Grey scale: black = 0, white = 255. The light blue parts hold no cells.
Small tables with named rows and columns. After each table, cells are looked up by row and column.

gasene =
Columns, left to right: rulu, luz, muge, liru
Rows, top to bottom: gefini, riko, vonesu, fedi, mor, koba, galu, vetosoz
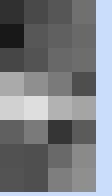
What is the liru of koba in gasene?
90
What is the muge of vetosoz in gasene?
127
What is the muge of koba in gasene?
54
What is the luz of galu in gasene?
79
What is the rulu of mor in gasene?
210
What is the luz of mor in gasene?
223
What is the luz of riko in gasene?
88
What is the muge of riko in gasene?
95
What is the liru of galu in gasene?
138
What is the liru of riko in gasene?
105
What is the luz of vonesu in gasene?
82
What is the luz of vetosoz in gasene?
79
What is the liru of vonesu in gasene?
108
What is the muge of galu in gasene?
106
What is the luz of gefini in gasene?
73
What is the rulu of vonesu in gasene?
69
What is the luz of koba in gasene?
121
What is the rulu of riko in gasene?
24
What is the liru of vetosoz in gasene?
142

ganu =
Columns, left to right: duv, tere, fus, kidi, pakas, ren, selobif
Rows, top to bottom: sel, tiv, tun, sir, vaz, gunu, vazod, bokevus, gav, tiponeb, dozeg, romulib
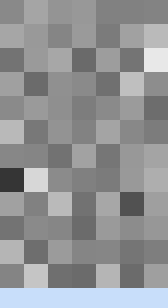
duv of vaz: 138
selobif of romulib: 159
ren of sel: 129
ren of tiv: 161
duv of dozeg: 181
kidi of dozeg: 133
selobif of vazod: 164
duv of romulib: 132
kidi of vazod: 162
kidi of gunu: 130
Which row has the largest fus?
gav

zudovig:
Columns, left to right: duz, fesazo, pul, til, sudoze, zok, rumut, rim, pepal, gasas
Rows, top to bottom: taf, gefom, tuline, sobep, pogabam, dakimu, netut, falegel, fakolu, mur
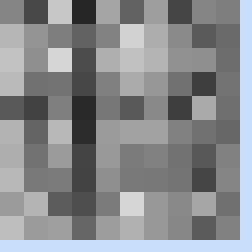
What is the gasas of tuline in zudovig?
109
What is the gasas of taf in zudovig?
126
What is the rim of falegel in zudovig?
116
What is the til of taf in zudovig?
38
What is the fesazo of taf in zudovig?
72
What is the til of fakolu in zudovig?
78
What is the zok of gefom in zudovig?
210
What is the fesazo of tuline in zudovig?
143
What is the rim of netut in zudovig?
114
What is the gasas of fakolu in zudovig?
112
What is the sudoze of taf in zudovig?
165
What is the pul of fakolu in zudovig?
92
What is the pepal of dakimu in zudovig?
113
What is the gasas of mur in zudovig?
129
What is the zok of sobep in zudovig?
171
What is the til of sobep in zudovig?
71
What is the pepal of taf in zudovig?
133
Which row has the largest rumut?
tuline

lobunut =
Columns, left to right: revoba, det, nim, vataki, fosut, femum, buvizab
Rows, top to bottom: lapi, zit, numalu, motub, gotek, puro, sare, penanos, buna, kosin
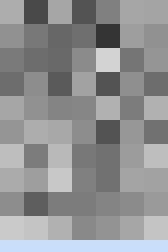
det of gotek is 146
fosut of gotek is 177
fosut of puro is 83
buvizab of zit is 144
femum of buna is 138
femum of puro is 152
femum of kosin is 167
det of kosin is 196
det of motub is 141
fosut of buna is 133
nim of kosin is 177
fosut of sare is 114
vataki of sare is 119
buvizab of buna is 153
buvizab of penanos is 162
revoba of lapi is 172
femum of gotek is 124
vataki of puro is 141
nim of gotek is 132
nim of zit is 102
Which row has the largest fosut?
numalu

